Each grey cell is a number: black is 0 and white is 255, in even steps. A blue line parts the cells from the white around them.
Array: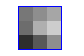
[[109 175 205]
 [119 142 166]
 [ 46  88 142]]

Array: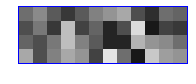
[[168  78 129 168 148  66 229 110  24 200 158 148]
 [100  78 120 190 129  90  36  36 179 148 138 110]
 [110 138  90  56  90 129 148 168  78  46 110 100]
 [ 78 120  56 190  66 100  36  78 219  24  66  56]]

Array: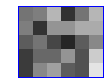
[[116 126 182  50 116 182]
 [ 59 136 160  92  81 228]
 [126  50 148 148 171 171]
 [ 59 104 104 148  81 204]
 [ 92 116  70  38  92 136]]

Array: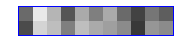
[[ 75 212 190 127 190 170 159 139  56 150 139]
 [106 233 181  85 170 127 170 106  66 118  94]]

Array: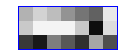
[[201 244 244 244 201  13 220]
 [178 211 189 147 117  97 232]
 [ 57  25 126  88  48 166  78]]

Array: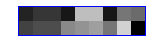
[[ 66  77  77 137 147 159 118 210   2]
 [ 35  54  54  23 190 190  23 118 107]]
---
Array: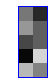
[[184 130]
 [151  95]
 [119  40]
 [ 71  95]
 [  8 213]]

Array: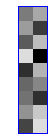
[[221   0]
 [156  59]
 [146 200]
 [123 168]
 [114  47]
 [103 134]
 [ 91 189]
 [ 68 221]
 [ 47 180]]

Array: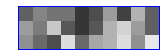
[[156 124 200  87  54  87 178 211 156  96]
 [144 106  77 221 106 167 178 221 144 232]
 [ 96 133 115 115  54  77 156  65 178  96]]

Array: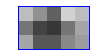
[[189 145  96 210 189]
 [166  87  87 136 156]
 [117  67  55 117 166]]

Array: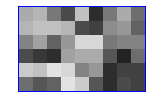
[[203 193 227 215 131 151  45  65  65]
 [181 193 193 181  75  65 141 151  98]
 [171 181 120  75 193  45 120 171 110]
 [131 161  98 151 215 215 120 131 131]
 [110  86  98 227 203  86  45  75  65]
 [ 75  56  45 161 171 171  86  35 110]]

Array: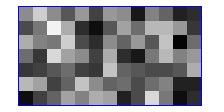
[[184 162  65  99 195 140  99 109  75 109 130  33  33]
 [173 130 120 206  75  45 140  99 152  87 195   5 109]
 [140 206 140  87 152  65 152 140  24 130  99  33  45]
 [109  55 216 162 140  65 173  45  24 120 184 130 152]
 [ 75 120 243 173  45  14  87 162 109 184 184 152  55]
 [ 55  65  87 109  65  55 195  99  87  75  75  87 173]
 [ 14  65  99 162 130 173 162  33  75 216 120  14  45]]

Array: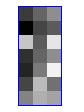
[[197  91 230]
 [131 175 163]
 [ 69 187 113]
 [ 59 101 142]
 [ 48 101 142]
 [ 36 122 242]
 [  2  69  91]]
